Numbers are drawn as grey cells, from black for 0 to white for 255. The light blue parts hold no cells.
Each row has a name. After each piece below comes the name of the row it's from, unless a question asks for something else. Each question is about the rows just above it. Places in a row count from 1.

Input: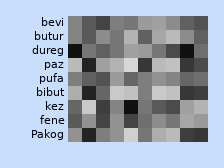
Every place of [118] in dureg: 2 4 7
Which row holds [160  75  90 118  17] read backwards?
kez
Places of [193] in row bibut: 5 8
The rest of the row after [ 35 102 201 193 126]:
[201 193  55  62]

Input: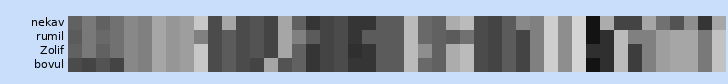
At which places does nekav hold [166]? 7 12 16 42 47
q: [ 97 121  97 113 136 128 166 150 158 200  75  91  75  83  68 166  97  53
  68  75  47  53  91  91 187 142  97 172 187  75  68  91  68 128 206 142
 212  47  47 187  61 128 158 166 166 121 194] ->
Zolif
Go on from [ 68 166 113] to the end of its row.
[ 83 142  53 166]
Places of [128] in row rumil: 6 10 17 34 41 42
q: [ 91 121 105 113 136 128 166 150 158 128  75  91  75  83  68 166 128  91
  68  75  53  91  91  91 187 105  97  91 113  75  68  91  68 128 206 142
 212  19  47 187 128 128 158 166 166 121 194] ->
rumil
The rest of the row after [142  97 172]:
[187  75  68  91  68 128 206 142 212  47  47 187  61 128 158 166 166 121
 194]

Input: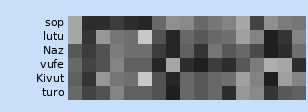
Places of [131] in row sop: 12
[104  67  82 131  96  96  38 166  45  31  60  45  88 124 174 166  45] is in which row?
vufe
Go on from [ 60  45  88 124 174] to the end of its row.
[166  45]
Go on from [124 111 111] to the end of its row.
[ 60  38  96  53 118  88 104  75  31  45 111]
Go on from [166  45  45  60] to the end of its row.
[ 45  38 104 143 137 104 118 131 166  67 143 124 118]
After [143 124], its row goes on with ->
[118]
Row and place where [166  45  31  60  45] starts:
vufe, 8

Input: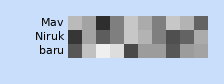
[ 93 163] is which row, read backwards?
Niruk
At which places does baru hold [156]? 6 7 9
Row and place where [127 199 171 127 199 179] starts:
Mav, 4
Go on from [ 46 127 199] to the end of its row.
[171 127 199 179  99]
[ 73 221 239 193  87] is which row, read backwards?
baru
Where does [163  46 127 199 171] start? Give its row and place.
Mav, 2

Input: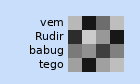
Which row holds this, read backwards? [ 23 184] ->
vem
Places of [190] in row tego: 4

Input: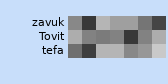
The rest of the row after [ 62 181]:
[181 136 151 201]
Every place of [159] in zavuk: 4 5
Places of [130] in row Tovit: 2 4 6
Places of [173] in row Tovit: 1 7

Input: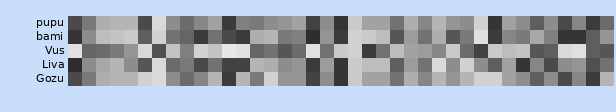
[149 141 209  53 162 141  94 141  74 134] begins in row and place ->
pupu, 28
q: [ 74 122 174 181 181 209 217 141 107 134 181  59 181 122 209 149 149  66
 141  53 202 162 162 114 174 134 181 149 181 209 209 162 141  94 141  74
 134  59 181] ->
Gozu
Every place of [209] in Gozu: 6 15 30 31
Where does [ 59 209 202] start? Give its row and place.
bami, 20
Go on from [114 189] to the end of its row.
[162 156 134 202 107  66 202 189 195  86  94 217 224  94  86]

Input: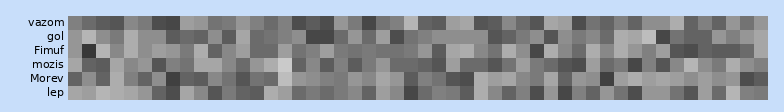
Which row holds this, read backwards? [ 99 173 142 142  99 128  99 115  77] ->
vazom
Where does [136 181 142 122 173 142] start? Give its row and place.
mozis, 44
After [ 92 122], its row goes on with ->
[150 107 107  99  85 158 107 107  85 115 158 122 107  85  77 158 107 122
  71 128  85 136 181 142 122 173 142 128]
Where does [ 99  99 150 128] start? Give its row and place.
gol, 45

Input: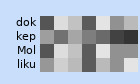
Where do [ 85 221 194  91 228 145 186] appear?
dok
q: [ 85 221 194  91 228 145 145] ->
Mol
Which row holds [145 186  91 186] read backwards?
liku
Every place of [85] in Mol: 1
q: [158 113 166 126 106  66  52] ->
kep

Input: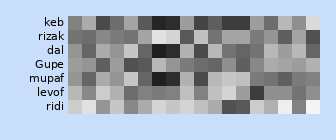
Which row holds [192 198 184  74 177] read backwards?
mupaf
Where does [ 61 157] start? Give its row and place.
keb, 13

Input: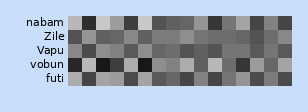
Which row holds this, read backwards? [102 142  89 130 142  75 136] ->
Vapu
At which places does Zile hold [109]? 11 12 15
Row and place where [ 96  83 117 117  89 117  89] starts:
Vapu, 10

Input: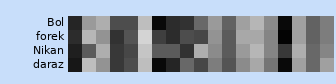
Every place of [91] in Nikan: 2 7 8 12
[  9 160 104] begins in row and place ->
daraz, 16
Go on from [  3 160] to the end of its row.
[ 98 125]
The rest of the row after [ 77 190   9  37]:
[104  71 125  84 139 168 117   9 160 104 160]
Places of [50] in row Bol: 9
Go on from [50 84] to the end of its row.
[212  63  44  77  71 147  91 168 168 133   3 160  98 125]

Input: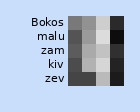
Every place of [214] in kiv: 3
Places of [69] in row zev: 1 2
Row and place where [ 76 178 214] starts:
kiv, 1

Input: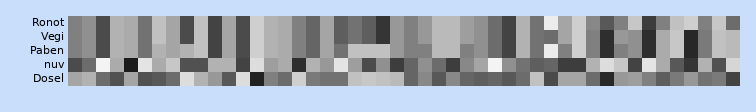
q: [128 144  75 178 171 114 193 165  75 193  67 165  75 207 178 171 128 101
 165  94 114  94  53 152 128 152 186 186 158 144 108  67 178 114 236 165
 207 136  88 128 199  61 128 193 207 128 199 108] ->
Ronot
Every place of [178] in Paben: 4 7 9 15 33
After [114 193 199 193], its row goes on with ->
[186 101 136  88 136 101  94 101  88 108 193  75 165 165 108  40 152 158
 128  94 122 152 114 122  67]
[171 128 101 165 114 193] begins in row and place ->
Paben, 16
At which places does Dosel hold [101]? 25 29 31
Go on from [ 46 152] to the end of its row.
[144  46 171 199  40 122 193 186]

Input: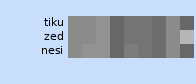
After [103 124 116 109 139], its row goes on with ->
[103]
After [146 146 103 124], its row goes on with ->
[116 109 139 103]
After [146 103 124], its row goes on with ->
[116 109 139 103]
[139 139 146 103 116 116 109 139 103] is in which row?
tiku

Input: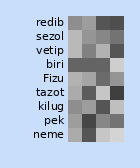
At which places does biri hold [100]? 1 2 3
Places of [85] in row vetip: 4
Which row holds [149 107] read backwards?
Fizu
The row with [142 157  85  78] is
redib
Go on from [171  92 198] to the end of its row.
[63]

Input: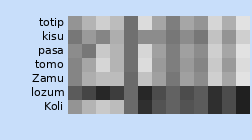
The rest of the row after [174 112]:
[140 140 119 140 119 194 148 207]
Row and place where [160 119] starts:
Zamu, 7
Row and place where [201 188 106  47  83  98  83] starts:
Koli, 3
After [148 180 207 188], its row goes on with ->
[112 220 166 126 166 148 214 174 226]

